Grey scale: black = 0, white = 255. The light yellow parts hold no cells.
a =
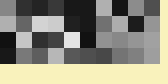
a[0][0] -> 132
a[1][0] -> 176
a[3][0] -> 23
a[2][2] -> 48
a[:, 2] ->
[35, 210, 48, 92]
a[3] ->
[23, 120, 92, 184, 89, 77, 71, 115, 128, 159]
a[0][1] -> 47
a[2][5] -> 18

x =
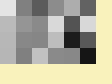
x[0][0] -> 228
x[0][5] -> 99
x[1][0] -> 186
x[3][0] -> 181
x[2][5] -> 87
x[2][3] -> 189

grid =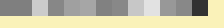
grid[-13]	127
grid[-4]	226
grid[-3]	152

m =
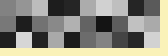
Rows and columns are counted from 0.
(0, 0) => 130
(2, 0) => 31
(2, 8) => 38
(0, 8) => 37
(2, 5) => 108
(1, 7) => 93
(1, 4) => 177
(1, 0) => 120

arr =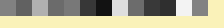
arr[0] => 129
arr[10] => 47
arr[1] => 97

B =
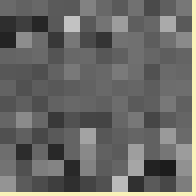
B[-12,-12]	106
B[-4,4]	100
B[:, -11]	[98, 62, 141, 102, 86, 81, 95, 139, 96, 44, 80, 91]
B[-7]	[99, 81, 93, 88, 93, 98, 105, 99, 102, 93, 109, 110]
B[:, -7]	[130, 89, 73, 106, 100, 98, 101, 69, 163, 137, 131, 68]
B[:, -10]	[104, 38, 108, 106, 79, 93, 78, 104, 72, 103, 126, 76]
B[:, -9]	[90, 89, 56, 84, 98, 88, 98, 56, 89, 40, 132, 62]
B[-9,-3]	102
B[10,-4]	166
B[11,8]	48
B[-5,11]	101
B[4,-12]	87
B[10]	[115, 80, 126, 132, 40, 131, 92, 101, 166, 34, 28, 145]
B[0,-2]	95
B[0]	[106, 98, 104, 90, 89, 130, 104, 90, 113, 74, 95, 119]
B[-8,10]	106
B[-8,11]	103
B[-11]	[46, 62, 38, 89, 194, 89, 116, 157, 94, 103, 170, 89]
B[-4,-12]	80
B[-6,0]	83

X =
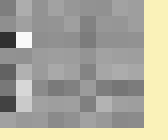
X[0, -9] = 126
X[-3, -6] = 122
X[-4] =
[98, 177, 155, 169, 161, 132, 166, 172, 167]
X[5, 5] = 155
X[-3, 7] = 118
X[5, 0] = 120
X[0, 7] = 162
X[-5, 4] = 157
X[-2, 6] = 179
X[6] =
[66, 202, 161, 158, 159, 128, 179, 160, 158]
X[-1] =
[161, 152, 154, 138, 145, 161, 152, 137, 139]
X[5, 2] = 139
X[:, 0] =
[126, 143, 48, 146, 98, 120, 66, 161]
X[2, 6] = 145
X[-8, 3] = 162

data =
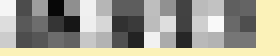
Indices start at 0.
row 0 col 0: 245
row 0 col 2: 157
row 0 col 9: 190
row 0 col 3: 7
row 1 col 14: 105
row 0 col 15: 100
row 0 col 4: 143
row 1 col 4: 22
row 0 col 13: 194
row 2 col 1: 77
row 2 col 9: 241
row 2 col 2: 86
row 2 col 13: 179
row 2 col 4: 98

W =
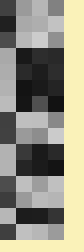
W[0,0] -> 65
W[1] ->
[32, 169, 174, 194]
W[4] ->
[173, 42, 29, 45]
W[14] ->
[63, 192, 183, 155]
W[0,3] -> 129
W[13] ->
[183, 28, 29, 52]
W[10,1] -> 37
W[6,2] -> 80
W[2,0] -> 76
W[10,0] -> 179
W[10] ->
[179, 37, 27, 20]
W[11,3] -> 192
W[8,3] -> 203
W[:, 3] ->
[129, 194, 144, 41, 45, 36, 18, 136, 203, 41, 20, 192, 181, 52, 155]
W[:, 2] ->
[182, 174, 204, 45, 29, 26, 80, 190, 141, 26, 27, 157, 186, 29, 183]

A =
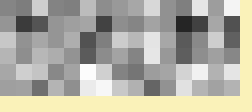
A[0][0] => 133
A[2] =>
[199, 146, 167, 149, 174, 82, 127, 204, 184, 228, 167, 90, 137, 206, 96]
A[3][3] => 173
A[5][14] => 179
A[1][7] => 142
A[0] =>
[133, 125, 206, 131, 127, 188, 141, 153, 167, 216, 145, 127, 229, 157, 244]
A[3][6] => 140
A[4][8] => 117
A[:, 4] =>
[127, 159, 174, 147, 163, 143]
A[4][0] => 167
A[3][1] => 142
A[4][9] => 157
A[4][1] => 207
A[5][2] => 111
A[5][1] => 161
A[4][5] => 252
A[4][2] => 196
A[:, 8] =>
[167, 133, 184, 132, 117, 177]
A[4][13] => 178
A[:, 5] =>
[188, 165, 82, 91, 252, 235]

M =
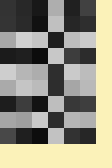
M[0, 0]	51
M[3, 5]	44
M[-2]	[166, 159, 201, 44, 182, 176]
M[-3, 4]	56
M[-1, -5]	31
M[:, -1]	[65, 46, 203, 44, 188, 185, 62, 176, 38]
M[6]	[29, 61, 19, 190, 56, 62]
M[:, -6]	[51, 52, 168, 27, 206, 170, 29, 166, 72]
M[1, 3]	192
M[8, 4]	50
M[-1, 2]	13
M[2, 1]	209
